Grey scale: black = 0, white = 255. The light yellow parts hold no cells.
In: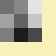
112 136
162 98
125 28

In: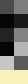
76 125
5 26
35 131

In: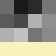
109 25
90 74
175 193

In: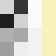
213 54
31 210
176 167

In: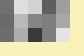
112 222
106 185
109 174

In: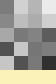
124 209
136 189
168 121

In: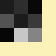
28 46
83 28
6 199

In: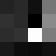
35 41
49 42
44 50
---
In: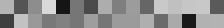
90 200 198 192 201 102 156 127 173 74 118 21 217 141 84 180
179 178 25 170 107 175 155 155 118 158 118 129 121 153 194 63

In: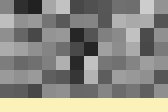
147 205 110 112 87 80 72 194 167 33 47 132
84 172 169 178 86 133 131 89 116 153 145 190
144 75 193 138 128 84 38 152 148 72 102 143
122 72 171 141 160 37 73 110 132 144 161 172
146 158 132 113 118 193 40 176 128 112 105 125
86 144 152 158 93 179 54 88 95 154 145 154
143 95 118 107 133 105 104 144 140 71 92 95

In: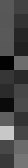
66 88
51 87
38 89
32 88
108 2
41 54
70 43
75 10
50 95
69 200
107 72
118 56

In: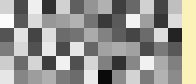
191 69 209 104 63 177 148 95 209 49 239 73 210
220 54 158 243 90 57 116 178 158 151 218 88 251
35 221 107 69 93 130 171 115 107 221 68 227 84
88 122 75 161 172 162 102 230 75 233 81 216 124
128 171 241 135 49 128 213 80 241 62 213 107 205
139 178 122 211 139 10 234 108 122 175 157 134 230

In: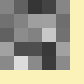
134 67 53 97 132
110 160 159 131 113
113 200 130 140 97
161 57 78 77 162
138 60 138 220 137

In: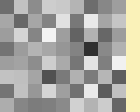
158 135 109 180 201 205 140 194 110
197 165 233 120 225 131 166 103 167
156 103 178 99 158 243 133 213 157
177 137 48 131 150 167 180 156 115
241 127 227 118 170 206 141 163 158
94 182 123 177 122 81 165 191 194
193 91 233 113 159 213 151 193 116
102 204 179 209 138 127 124 134 173
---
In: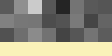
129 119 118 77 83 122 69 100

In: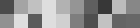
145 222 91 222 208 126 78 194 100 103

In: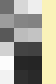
156 133 130
209 68 66
242 47 41

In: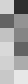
99 147
217 99
200 231

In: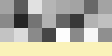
137 37 116 177 100 56 179 192

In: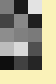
67 136 31
188 217 80
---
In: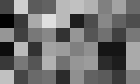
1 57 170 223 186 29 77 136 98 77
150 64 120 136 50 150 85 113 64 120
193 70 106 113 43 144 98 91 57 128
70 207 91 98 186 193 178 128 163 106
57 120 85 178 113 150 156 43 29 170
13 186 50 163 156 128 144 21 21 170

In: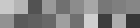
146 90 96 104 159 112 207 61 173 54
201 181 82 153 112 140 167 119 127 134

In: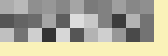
192 115 207 51 215 85 179 207 151 73 115
172 185 143 151 135 165 122 129 159 135 143
85 100 107 165 93 221 200 129 59 179 115

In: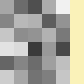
133 184 178 93 147
198 141 147 178 121
205 166 115 127 198
101 133 108 159 191
166 108 79 172 241
226 218 58 153 72

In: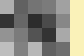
190 129 183 97 110
175 97 116 123 161
147 123 83 51 169
51 103 44 75 135

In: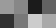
49 120 204 169
155 135 27 98

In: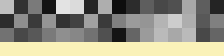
192 50 122 20 227 219 36 174 13 44 94 72 80 168 94 36
114 72 88 122 143 135 114 80 20 101 155 186 168 186 72 101
44 143 58 149 50 66 161 58 128 155 149 180 205 174 88 128
